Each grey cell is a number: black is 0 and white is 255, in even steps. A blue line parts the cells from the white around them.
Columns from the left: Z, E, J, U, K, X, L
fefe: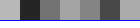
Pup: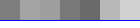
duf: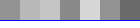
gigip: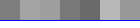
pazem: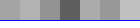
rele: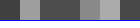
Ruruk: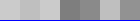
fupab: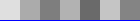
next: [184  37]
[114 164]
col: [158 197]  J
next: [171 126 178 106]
[197 132]
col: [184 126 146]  Z

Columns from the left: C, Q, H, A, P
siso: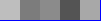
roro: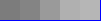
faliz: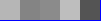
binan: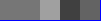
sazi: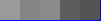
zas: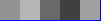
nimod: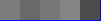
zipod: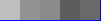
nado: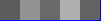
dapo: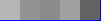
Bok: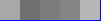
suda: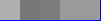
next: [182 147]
[139 160]
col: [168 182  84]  P
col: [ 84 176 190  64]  A
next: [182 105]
[ 64 160]
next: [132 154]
[176 182]

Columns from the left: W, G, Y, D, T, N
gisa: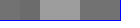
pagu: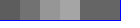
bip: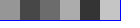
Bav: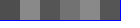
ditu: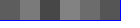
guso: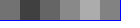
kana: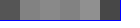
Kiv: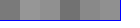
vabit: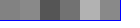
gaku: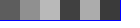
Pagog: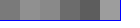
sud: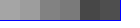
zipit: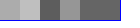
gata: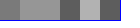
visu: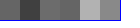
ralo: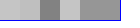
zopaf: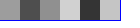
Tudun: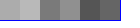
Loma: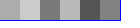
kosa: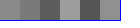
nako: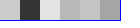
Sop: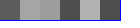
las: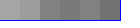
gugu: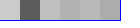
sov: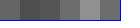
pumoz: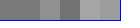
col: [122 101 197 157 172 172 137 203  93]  W
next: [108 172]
[ 52 197]
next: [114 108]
[157 157]
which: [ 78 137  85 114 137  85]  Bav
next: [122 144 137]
[108  93]
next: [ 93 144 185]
[ 64 172]

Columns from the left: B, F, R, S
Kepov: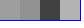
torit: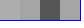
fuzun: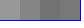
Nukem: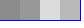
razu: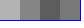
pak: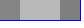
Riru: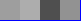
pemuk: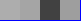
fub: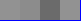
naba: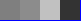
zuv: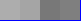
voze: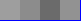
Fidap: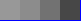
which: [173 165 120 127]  zuv
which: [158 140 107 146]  voze

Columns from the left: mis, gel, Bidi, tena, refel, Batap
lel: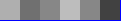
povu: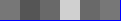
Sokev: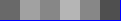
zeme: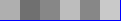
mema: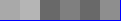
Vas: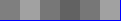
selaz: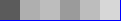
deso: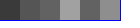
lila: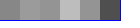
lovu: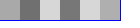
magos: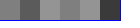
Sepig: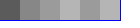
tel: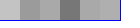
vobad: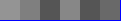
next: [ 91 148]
[127 148]
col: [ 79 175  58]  Batap
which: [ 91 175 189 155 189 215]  selaz

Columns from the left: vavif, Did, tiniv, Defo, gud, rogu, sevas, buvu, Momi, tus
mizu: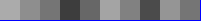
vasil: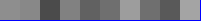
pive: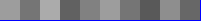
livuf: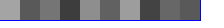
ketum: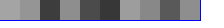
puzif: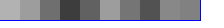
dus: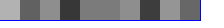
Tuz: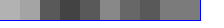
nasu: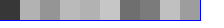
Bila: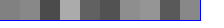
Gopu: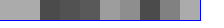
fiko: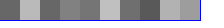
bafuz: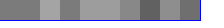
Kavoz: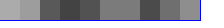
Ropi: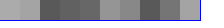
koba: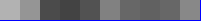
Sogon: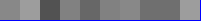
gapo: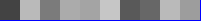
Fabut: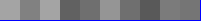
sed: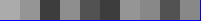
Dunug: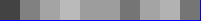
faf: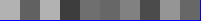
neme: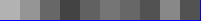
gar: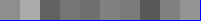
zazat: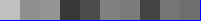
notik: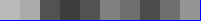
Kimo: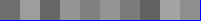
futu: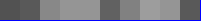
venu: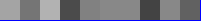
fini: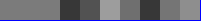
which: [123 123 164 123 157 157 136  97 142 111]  bafuz
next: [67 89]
[136 103]
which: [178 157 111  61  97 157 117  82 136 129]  puzif

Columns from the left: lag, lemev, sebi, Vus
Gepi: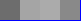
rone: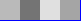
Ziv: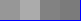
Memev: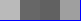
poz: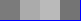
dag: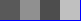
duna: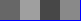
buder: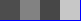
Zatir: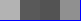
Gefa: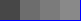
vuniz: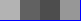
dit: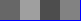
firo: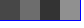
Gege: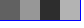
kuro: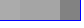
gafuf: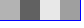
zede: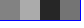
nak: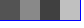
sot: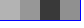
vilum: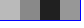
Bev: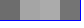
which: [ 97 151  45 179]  Gege
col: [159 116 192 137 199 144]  Vus
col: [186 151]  lag
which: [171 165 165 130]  kuro
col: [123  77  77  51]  sebi
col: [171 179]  lag
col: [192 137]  Vus

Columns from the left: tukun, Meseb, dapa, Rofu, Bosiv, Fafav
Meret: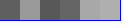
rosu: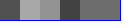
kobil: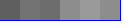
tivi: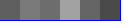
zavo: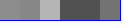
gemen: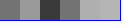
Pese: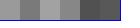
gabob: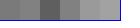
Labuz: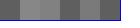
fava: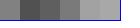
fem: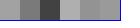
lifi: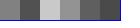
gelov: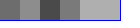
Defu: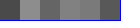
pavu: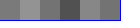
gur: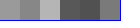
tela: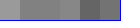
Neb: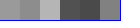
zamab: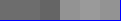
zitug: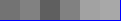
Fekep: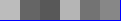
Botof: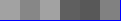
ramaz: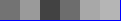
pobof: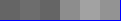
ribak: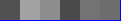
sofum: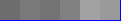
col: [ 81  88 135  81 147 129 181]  Rofu
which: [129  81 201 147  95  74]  lifi

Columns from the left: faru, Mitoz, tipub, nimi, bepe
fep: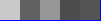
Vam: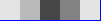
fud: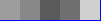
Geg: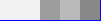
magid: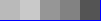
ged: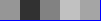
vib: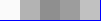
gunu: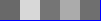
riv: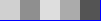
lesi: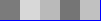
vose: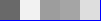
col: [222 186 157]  tipub
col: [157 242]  faru
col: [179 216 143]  Mitoz
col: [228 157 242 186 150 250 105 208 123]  faru
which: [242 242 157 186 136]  Geg
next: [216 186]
[117 193]

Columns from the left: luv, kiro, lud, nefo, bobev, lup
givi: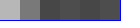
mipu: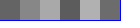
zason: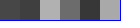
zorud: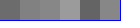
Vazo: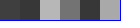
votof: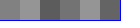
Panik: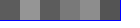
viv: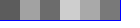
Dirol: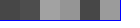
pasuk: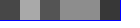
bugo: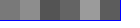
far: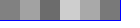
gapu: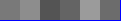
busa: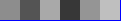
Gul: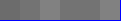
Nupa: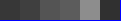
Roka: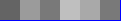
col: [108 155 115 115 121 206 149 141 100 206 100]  nefo
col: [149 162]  kiro
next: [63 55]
[183 115]

